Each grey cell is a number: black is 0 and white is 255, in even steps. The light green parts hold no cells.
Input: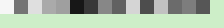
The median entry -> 125
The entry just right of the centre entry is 97

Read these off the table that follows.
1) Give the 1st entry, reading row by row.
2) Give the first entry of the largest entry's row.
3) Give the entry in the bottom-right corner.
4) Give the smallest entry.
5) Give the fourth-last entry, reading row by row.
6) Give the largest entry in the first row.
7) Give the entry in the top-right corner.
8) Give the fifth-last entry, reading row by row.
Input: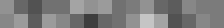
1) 146
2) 135
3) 123
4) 62
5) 82
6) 164
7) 123
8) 164
